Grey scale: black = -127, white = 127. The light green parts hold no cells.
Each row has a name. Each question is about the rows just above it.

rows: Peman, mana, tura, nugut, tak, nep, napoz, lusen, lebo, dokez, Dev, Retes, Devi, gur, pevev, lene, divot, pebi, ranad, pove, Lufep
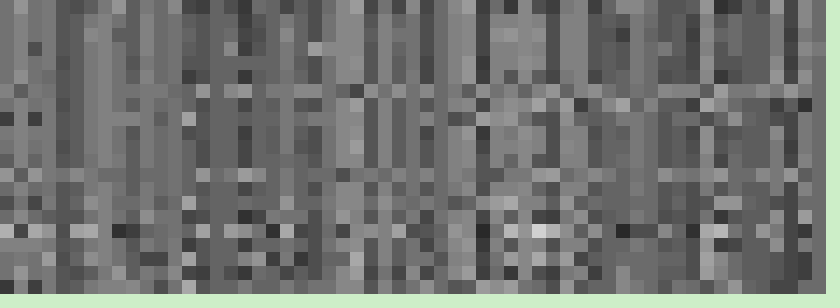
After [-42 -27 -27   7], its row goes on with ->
[ -7 -20 -42 -13 -20 -42 -13  20 -27 -34 -57 -57 -20 -20]
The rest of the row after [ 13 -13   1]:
[-27   1  20 -27   1  13 -13 -27 -13 -20   7   1   1 -34  27  -7  -7   7
  -7  20  -7 -20]
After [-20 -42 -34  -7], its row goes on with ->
[  1 -13 -34   1 -20 -13 -65 -49 -27 -27 -71 -34 -27 -13 -27 -49 -13   7
   7 -42   1 -34  -7 -57 -20   1  20 -65   1 -42   7 -34 -57  -7   1 -57
 -34 -27  -7 -20 -49 -42 -49   7 -71 -49 -34 -34  20 -57  13 -20]
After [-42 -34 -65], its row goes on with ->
[  7 -27 -20 -34 -34  -7 -65  -7 -20]
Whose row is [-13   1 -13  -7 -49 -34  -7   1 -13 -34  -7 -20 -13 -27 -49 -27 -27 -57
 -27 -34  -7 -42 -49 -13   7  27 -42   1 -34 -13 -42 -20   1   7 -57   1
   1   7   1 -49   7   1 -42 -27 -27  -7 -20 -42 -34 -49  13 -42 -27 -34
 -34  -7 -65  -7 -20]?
Dev

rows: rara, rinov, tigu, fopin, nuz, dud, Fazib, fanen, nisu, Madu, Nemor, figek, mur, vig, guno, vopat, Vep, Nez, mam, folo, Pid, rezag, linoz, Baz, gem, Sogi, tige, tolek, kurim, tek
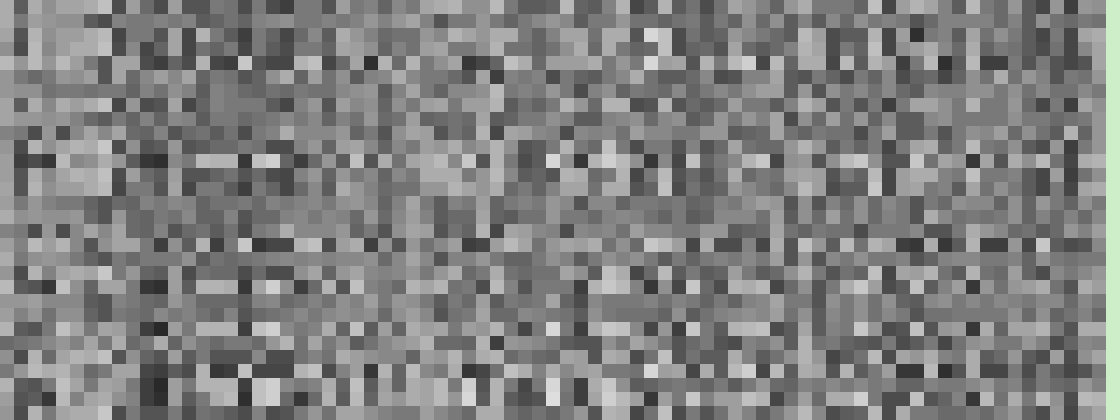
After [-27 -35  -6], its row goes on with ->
[  8  44 -13 -35 -35 -21   8 -51 -43   2   2  36 -35 -43  -6 -27 -51  -6
 -27   8 -51 -27 -21 -57 -27  16 -13  44 -13  22   2 -43  -6 -13  22]
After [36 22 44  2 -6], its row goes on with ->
[ 44 -35 -21  22 -35 -51  30 -51  16  36]
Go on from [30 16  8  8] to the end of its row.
[-27  30  22  51   2  44  51 -21  -6 -21 -27  36  30 -43  44  36 -51 -13
  64 -43 -13 -35 -35  44   2 -35 -13  16  51  22 -57 -35 -13  57 -51  36
  22  44   2  -6  44 -35 -21  22 -35 -51  30 -51  16  36]
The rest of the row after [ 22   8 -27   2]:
[ 36  -6 -35   2  -6  30 -27  -6   2  -6  22   8 -43   8   8 -27  -6  -6
 -13  -6 -27 -21   2  -6  16  30  22 -43  16 -43   2 -21  16 -21   8  -6
 -43  -6 -21  16   8   8 -27  16 -27  22  -6 -27  16  -6]
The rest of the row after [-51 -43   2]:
[  2  36 -35 -43  -6 -27 -51  -6 -27   8 -51 -27 -21 -57 -27  16 -13  44
 -13  22   2 -43  -6 -13  22]
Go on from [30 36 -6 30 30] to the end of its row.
[ 51 -35 -13 -27  -6  51  22 -21  51  51 -51 -43  51 -43 -21 -35 -21  30
  -6  -6 -35   2  51  30 -43  -6 -43  -6 -65  -6  36  36  16  -6  51  -6
  -6  22 -21 -57  -6 -65  36  16]
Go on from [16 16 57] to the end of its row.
[ -6 -35 -35 -27  57 -27 -35   2  51 -57 -35  51 -35 -13 -51 -13  36  22
   2 -27  22  44  -6  -6  -6 -27  64 -57  30  51  36   2 -35  57  -6 -21
  22 -35 -57  22 -65  22  16]

